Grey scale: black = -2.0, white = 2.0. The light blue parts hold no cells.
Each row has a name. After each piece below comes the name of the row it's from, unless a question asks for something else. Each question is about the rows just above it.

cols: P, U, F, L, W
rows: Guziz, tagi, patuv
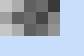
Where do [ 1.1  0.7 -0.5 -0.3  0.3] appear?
patuv
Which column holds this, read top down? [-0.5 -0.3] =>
F
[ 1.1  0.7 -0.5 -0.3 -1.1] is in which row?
Guziz

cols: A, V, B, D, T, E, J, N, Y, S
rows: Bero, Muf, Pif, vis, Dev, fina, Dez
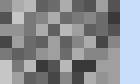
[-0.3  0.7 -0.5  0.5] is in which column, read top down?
T
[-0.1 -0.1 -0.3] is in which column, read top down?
B
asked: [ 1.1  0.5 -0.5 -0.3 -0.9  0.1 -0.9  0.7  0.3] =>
Dez
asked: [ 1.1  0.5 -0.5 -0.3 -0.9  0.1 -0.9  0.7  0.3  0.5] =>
Dez
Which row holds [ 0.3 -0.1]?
Pif
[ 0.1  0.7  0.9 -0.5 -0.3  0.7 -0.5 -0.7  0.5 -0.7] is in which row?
Bero

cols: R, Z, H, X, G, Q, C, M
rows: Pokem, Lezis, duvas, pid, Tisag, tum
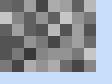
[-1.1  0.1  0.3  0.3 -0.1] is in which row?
Tisag
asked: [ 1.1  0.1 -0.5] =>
Lezis
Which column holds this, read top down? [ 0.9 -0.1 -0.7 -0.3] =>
M
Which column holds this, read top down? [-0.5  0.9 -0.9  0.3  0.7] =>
G
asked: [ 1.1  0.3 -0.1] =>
Lezis
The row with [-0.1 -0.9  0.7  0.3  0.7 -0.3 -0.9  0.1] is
tum
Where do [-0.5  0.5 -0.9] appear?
Pokem

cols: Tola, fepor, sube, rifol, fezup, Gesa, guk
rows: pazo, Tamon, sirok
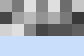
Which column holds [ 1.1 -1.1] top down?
guk
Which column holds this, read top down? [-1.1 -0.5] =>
guk
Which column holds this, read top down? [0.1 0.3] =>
rifol

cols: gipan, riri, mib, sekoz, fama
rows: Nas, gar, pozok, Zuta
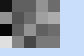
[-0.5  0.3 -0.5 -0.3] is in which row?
pozok
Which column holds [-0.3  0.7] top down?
fama
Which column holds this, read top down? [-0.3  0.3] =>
mib
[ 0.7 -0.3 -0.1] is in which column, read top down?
fama
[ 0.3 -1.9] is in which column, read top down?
gipan

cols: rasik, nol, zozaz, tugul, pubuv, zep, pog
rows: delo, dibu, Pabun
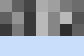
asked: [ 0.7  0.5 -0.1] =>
delo
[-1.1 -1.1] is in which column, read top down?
zozaz
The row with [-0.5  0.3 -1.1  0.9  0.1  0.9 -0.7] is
dibu
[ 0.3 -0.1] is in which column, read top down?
nol
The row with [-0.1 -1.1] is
Pabun
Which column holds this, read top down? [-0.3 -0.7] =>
pog
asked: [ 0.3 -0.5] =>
delo

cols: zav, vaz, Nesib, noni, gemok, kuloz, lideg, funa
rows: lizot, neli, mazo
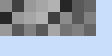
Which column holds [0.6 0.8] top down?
noni
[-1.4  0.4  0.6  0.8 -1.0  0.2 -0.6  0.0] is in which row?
neli
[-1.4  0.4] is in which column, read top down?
zav
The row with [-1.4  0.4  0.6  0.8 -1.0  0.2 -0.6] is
neli
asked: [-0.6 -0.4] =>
lizot

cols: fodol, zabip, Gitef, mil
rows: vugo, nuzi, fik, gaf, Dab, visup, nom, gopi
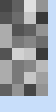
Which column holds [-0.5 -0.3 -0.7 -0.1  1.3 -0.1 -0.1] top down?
zabip
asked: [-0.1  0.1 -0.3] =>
gaf

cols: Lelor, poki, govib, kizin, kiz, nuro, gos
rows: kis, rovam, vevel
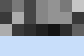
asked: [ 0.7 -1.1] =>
vevel
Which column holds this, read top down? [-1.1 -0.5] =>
gos
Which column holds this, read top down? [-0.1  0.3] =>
nuro
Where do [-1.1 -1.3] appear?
vevel
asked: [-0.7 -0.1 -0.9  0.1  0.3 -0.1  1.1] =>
kis

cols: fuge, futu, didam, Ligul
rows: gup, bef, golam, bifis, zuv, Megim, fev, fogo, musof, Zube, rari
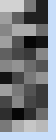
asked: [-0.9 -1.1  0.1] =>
zuv
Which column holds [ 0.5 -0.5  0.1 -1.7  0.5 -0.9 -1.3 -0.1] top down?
fuge
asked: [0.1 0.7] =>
golam
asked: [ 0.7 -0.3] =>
golam

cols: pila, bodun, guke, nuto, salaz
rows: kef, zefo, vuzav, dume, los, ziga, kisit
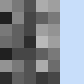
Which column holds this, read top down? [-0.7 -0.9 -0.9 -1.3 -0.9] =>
guke
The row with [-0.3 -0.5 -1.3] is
dume

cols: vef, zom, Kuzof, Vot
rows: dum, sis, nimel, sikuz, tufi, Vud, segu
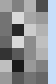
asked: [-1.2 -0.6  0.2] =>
tufi
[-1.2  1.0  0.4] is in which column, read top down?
vef
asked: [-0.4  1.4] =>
sikuz
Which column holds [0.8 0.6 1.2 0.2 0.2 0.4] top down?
Kuzof
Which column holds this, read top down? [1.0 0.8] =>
Vot
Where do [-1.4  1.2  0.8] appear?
nimel

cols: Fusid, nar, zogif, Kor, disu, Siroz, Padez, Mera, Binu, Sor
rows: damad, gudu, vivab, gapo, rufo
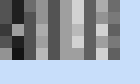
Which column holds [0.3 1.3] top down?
Binu
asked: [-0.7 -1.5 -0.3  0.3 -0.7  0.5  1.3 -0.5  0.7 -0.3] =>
damad
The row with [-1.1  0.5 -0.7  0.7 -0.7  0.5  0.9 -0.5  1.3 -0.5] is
vivab
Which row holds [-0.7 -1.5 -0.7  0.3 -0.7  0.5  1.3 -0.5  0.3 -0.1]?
gudu
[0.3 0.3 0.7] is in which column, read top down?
Kor

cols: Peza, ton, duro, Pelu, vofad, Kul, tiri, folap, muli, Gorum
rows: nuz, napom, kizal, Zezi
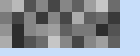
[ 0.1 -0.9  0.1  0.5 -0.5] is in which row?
Zezi
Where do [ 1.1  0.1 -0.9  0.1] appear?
Zezi
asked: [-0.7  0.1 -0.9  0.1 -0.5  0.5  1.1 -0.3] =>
nuz
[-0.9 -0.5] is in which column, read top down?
Kul
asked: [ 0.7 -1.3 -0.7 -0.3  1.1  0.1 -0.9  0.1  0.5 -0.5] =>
Zezi
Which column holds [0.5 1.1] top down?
vofad
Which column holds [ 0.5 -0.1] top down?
Peza

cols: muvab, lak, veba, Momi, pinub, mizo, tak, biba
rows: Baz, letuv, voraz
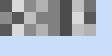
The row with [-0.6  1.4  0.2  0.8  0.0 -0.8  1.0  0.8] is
voraz
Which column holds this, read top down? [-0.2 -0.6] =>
biba
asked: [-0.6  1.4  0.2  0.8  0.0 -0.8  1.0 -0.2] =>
Baz

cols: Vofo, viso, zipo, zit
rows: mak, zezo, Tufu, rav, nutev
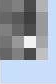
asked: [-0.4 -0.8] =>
Tufu
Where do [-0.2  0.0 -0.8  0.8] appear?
mak
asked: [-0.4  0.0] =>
nutev
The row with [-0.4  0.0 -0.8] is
nutev
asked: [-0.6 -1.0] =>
zezo

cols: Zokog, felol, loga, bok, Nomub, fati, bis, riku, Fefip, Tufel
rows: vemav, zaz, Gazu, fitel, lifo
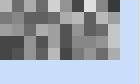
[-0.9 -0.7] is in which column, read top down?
felol
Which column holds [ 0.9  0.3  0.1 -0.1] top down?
bis
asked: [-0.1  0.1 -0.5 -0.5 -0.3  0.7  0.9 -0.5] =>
zaz
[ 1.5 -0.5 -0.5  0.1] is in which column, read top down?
riku
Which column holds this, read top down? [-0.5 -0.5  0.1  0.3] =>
riku
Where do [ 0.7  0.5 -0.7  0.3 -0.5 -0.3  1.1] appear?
Gazu
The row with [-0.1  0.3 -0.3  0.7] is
lifo

